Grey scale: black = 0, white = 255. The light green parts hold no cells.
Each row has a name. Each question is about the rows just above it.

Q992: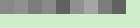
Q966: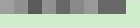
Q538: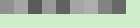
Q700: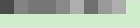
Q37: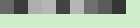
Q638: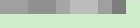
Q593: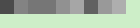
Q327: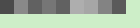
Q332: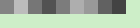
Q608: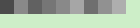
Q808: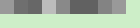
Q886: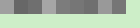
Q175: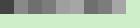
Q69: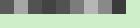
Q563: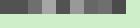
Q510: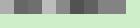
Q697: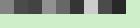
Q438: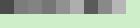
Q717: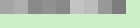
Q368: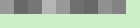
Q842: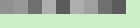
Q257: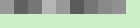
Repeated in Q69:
[82]
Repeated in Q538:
[166]
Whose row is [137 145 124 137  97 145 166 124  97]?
Q992

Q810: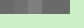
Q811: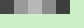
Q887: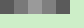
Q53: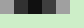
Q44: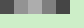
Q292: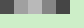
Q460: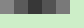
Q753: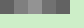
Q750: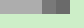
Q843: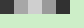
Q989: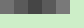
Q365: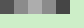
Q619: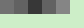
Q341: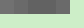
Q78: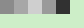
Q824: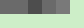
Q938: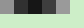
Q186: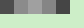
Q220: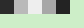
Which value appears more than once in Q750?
[173]
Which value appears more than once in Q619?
[98]
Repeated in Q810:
[106]

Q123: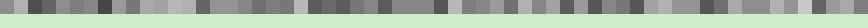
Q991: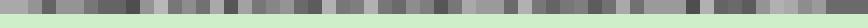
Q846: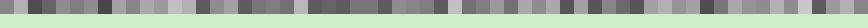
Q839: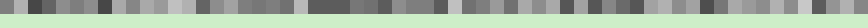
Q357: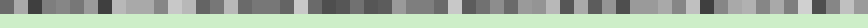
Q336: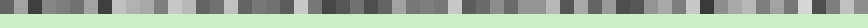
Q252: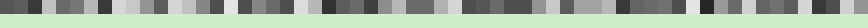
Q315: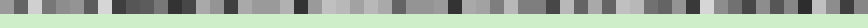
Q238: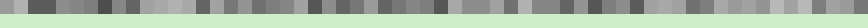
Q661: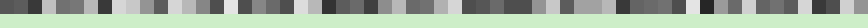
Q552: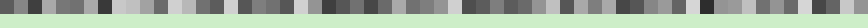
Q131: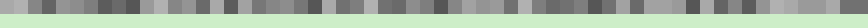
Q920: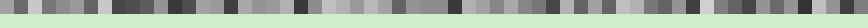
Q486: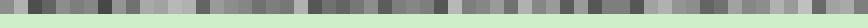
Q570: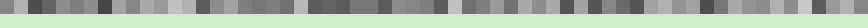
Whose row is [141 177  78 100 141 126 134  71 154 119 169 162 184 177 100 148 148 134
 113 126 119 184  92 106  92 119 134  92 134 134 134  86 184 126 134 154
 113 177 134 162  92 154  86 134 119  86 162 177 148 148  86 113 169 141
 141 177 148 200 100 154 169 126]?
Q123
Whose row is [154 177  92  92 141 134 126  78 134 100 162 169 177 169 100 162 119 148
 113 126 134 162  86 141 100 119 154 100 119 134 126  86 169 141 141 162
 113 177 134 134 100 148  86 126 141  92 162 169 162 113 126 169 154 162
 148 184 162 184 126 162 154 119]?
Q238
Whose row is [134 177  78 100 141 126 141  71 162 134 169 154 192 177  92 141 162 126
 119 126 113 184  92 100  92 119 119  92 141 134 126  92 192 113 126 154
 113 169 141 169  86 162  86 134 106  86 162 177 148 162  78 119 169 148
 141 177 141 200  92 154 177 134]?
Q570

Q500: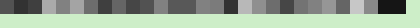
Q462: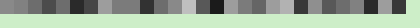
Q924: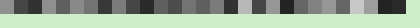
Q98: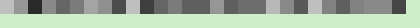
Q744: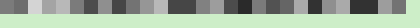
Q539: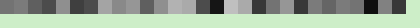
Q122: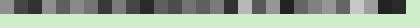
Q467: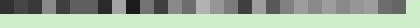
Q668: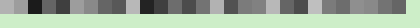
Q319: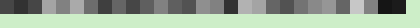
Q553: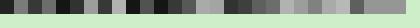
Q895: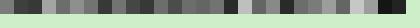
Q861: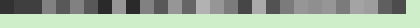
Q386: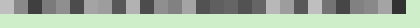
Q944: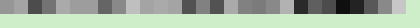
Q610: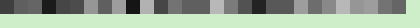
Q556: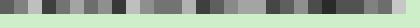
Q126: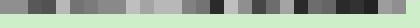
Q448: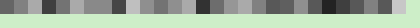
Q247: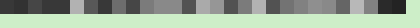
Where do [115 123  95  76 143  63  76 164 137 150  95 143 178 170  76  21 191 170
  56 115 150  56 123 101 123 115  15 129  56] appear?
Q539
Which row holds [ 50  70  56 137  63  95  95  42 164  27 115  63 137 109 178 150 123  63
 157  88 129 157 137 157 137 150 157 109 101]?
Q467

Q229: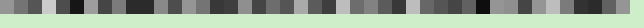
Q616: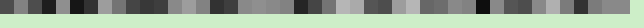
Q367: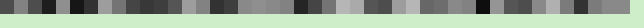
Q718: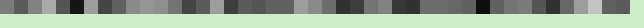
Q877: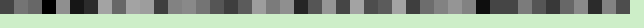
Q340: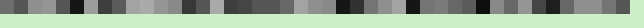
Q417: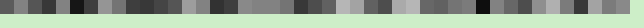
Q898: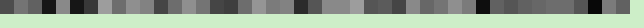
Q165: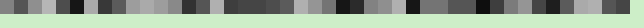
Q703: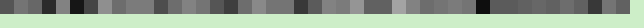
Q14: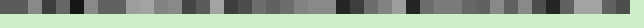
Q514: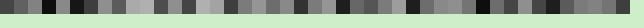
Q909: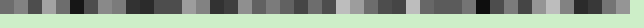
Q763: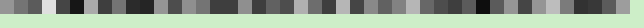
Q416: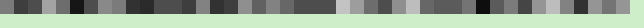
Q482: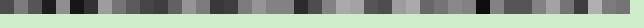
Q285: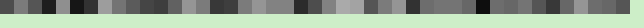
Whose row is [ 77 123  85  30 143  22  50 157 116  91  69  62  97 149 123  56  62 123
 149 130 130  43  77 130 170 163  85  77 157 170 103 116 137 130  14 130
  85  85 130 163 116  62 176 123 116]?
Q482
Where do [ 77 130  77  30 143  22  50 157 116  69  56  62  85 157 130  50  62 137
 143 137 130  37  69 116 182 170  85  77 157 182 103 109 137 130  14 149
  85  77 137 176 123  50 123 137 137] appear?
Q367
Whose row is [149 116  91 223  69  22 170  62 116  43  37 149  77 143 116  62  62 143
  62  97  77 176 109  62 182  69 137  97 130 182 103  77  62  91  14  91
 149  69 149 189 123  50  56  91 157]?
Q763
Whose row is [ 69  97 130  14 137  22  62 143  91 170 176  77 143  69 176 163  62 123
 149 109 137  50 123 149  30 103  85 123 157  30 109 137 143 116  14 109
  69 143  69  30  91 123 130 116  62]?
Q514
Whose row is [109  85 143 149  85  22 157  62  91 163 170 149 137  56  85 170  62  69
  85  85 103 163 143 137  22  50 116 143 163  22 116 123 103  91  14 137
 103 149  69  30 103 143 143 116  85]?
Q340

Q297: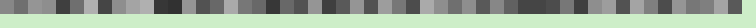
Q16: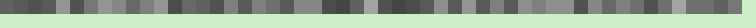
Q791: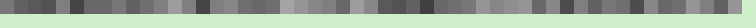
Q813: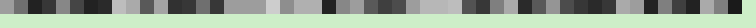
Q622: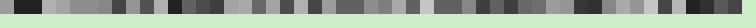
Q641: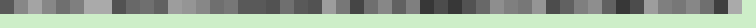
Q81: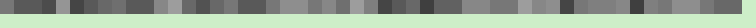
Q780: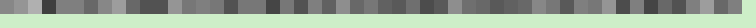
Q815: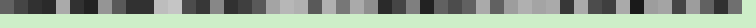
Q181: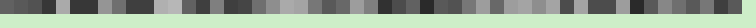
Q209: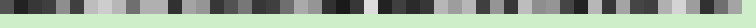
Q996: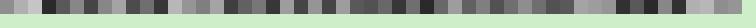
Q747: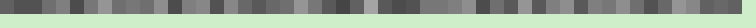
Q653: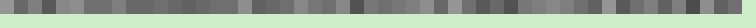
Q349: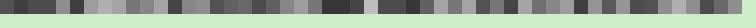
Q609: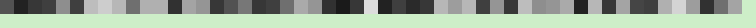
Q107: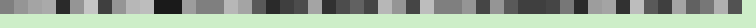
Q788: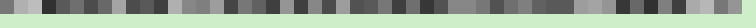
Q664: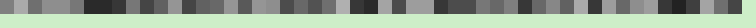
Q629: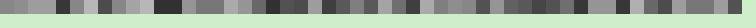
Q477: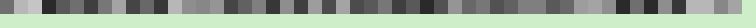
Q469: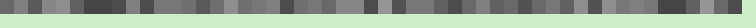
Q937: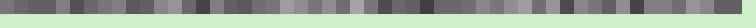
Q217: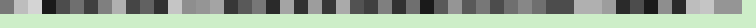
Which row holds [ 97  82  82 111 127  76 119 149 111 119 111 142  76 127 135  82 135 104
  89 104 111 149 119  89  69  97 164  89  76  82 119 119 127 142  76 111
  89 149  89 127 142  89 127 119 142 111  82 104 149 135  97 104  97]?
Q747
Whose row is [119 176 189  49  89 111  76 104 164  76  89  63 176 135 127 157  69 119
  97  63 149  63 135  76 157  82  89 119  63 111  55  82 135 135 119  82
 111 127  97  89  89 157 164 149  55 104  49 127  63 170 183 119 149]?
Q788
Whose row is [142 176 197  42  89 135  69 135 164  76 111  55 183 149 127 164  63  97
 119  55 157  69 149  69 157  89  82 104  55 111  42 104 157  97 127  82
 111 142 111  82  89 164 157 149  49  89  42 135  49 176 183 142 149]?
Q996
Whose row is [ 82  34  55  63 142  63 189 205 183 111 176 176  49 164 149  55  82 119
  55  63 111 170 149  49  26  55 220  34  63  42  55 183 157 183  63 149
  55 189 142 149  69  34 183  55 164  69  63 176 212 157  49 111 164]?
Q209
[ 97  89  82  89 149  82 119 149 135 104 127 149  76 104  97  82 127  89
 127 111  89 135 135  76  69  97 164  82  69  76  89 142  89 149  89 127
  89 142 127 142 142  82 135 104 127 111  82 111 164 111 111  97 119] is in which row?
Q16

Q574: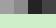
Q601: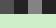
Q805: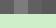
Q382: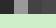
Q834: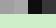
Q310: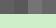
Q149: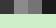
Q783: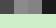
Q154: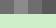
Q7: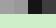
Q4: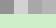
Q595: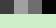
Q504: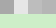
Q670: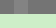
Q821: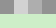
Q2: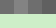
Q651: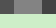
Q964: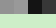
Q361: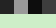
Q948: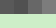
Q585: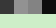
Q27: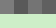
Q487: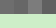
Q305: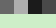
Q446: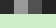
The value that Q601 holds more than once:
[35]
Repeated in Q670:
[116]
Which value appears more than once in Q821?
[146]

